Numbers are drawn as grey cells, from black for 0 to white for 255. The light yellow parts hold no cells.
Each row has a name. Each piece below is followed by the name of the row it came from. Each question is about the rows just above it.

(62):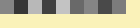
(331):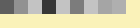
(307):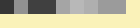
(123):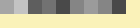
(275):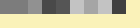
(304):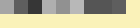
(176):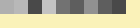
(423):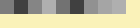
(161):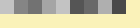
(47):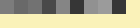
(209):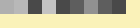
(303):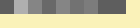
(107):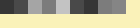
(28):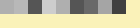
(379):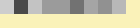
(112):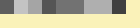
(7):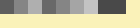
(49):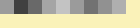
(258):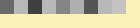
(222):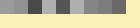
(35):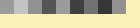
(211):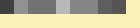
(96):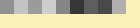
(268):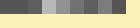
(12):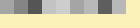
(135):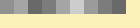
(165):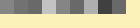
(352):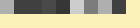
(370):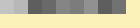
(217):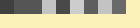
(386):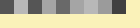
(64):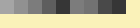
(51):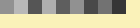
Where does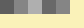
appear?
(7)
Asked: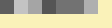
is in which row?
(112)

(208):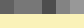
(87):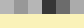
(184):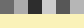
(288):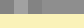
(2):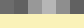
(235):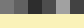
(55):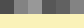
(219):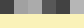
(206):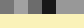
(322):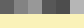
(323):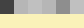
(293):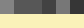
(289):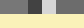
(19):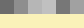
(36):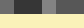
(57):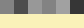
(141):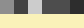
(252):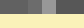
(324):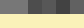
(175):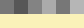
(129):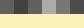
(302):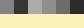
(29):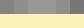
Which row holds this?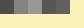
(55)
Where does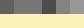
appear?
(208)

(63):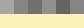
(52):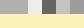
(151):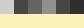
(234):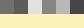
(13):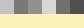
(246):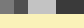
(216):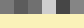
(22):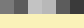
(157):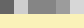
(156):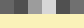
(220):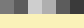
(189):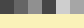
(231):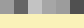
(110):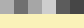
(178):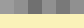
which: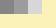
(157)
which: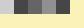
(151)
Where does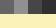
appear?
(151)

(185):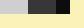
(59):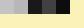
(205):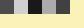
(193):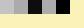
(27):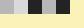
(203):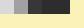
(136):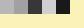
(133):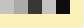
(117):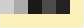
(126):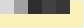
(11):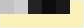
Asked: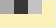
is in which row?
(133)
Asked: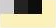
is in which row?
(11)
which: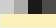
(117)
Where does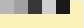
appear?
(136)

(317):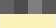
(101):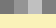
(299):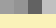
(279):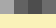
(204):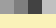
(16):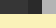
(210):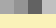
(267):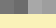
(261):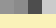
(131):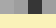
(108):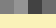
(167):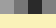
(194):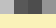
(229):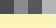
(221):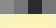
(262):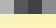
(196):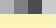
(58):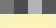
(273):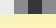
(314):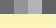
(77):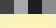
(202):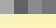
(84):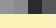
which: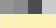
(261)
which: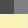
(317)

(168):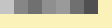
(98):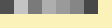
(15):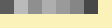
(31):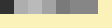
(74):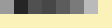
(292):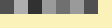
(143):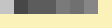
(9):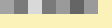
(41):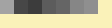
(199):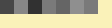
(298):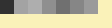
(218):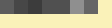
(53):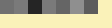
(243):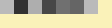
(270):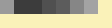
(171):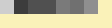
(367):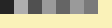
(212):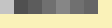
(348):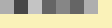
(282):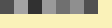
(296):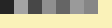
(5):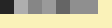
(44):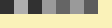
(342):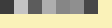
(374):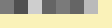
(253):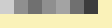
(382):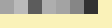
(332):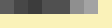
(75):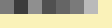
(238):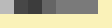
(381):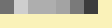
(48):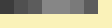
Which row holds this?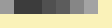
(270)
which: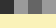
(44)

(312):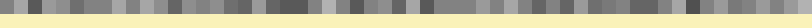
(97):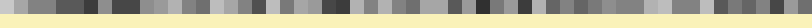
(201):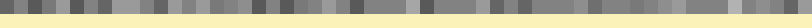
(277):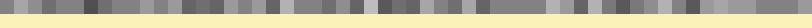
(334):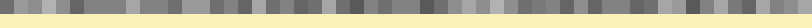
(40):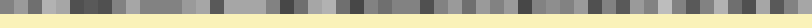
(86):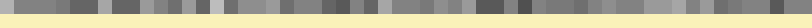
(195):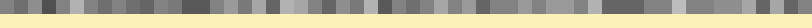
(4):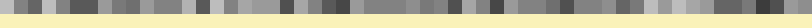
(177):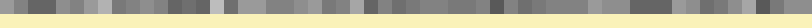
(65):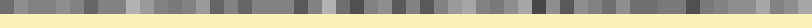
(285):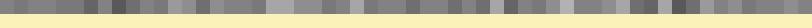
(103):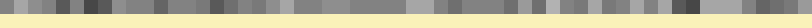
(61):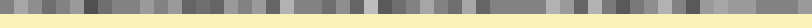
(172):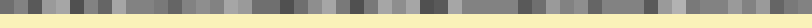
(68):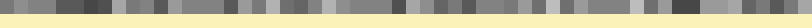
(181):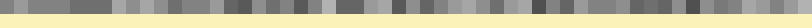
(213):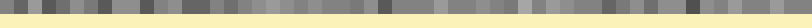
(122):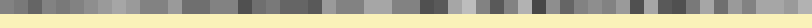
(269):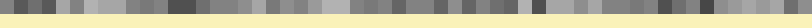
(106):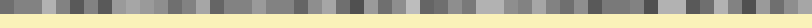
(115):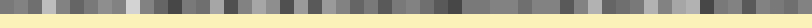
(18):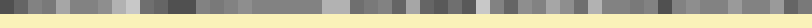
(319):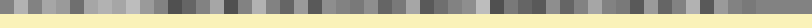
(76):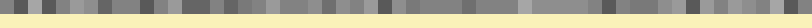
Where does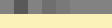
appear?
(177)
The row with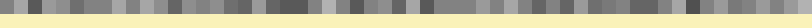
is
(312)
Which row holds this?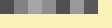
(115)
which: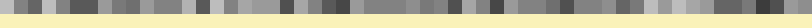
(4)
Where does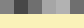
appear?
(40)
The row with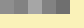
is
(106)

